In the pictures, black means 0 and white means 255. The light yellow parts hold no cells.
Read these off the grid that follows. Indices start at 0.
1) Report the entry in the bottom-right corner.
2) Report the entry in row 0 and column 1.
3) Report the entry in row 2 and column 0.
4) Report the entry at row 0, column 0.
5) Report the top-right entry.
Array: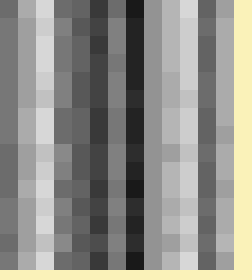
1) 159
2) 171
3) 119
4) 108
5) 159
